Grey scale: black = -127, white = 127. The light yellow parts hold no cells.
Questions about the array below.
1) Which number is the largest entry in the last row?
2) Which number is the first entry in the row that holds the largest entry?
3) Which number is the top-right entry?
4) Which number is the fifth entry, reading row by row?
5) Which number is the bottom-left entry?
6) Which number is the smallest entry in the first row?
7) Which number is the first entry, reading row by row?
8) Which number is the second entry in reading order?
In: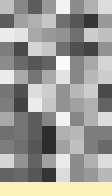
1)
92
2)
12
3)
92
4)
115
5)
-28
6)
-34
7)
64
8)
6

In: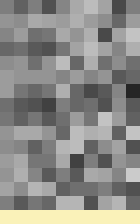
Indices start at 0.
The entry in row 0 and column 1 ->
-30
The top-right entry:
-1
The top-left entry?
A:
-1
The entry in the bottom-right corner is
-24
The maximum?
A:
75
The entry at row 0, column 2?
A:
-1
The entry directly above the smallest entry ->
-24
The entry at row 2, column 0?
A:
5
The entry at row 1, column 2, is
41
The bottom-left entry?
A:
-1
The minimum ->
-90
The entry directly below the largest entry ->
-46
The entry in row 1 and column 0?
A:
20
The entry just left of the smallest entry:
5

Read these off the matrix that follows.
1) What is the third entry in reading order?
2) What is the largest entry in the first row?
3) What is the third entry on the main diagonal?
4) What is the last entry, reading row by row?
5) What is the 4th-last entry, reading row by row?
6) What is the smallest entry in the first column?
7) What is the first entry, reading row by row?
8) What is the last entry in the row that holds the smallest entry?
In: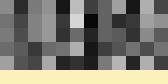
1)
-5
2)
61
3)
2
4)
-64
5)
53
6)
-20
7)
10
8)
17

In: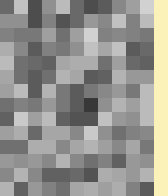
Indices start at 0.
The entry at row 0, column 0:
-22
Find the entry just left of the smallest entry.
-36
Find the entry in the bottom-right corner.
-36
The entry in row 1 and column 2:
-50
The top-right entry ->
81
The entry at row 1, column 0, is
16
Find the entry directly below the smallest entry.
-44
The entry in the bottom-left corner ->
51
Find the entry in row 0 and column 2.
-50
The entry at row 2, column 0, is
1
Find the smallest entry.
-71
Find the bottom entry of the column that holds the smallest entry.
45
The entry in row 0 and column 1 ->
65
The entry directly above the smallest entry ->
-7
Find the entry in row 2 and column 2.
-7
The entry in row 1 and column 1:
16
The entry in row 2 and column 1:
-7

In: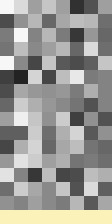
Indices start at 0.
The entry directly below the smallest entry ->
39
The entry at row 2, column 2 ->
3
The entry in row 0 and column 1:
90
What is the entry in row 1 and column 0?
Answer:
-51
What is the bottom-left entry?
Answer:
17
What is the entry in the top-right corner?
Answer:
31
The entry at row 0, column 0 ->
119
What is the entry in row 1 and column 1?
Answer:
17
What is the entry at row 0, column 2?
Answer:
31
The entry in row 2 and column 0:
-4
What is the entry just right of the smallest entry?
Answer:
84
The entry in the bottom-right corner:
39
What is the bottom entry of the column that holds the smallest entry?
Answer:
3

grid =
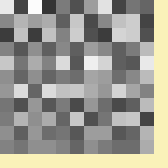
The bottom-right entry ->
44
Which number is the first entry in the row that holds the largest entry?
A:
105
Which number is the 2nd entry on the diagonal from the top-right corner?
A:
77
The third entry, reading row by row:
124
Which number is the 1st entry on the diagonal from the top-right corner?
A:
-26
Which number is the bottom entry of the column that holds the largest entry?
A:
15
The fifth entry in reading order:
-4
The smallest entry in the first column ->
-67
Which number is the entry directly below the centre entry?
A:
71
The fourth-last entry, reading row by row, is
-4
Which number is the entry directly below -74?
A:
44
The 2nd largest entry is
111
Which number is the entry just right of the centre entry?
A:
37
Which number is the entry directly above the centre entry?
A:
-40
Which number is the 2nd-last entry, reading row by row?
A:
-18
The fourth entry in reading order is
-74
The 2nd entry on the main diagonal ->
52
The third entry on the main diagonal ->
-67
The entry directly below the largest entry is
29
